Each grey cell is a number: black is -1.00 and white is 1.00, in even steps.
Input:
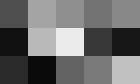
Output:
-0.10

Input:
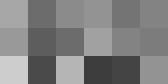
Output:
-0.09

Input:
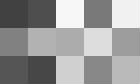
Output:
-0.05

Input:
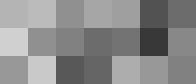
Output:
-0.36

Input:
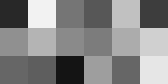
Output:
0.51

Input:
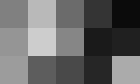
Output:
-0.59

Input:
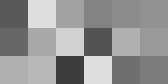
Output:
0.09

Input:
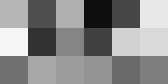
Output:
-0.44

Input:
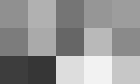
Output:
0.18

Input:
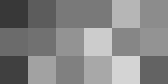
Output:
0.43
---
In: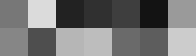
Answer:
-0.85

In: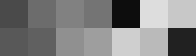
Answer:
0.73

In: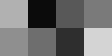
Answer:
-0.31

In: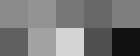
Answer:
-0.19

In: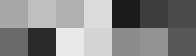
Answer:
-0.52

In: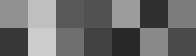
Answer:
-0.63
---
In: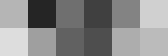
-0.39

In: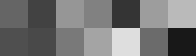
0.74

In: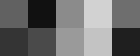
0.21

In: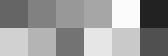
0.80

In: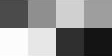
0.81

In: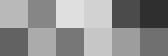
0.55
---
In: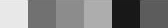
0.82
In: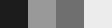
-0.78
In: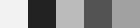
0.90
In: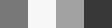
-0.06
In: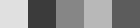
0.76
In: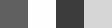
-0.25
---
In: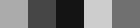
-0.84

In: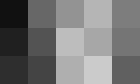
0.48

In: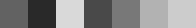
-0.43

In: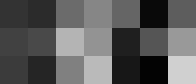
0.15

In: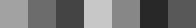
0.56

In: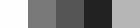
-0.33

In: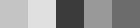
-0.54
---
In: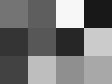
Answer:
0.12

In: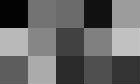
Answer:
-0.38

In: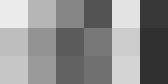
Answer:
0.66

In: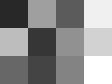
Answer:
0.03

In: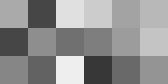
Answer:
-0.18

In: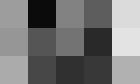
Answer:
-0.56

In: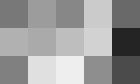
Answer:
0.11

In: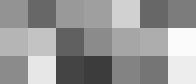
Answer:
-0.08
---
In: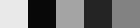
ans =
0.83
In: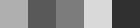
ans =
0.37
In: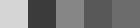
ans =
0.67
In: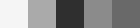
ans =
0.92
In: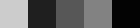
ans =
0.60
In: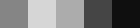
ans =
0.04
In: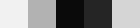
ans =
0.89
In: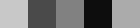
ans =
0.57
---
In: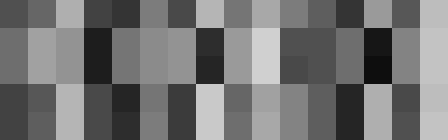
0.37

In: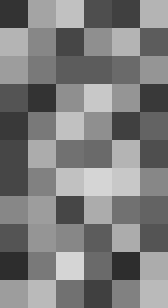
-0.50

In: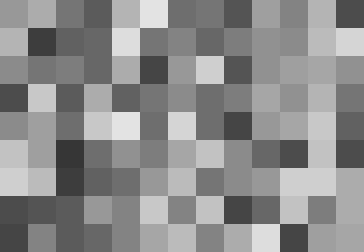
-0.46

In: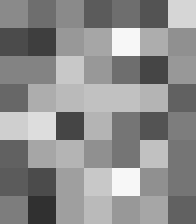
0.19

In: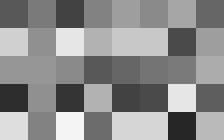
0.68

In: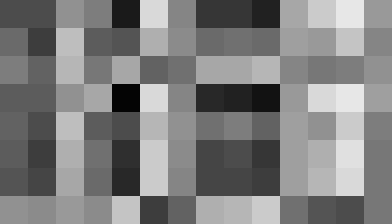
-0.34

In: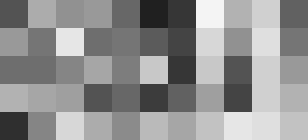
0.80

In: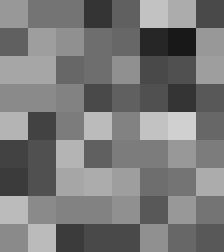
0.13

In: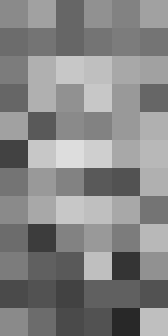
-0.36
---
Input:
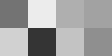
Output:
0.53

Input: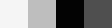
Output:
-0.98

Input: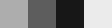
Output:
-0.82

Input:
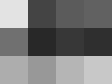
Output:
0.42

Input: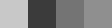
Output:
-0.09

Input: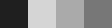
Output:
0.33
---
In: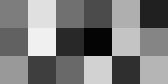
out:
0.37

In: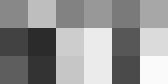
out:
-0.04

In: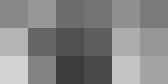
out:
0.13

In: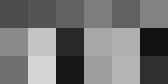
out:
-0.24

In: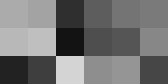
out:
-0.09

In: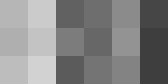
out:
0.09
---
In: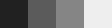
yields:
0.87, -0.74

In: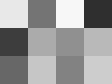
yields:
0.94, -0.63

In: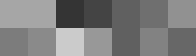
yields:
0.59, -0.59

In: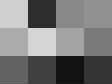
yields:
0.67, -0.87

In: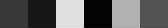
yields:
0.76, -0.98

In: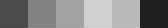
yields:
0.63, -0.76

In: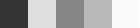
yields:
0.96, -0.59

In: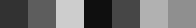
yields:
0.61, -0.88
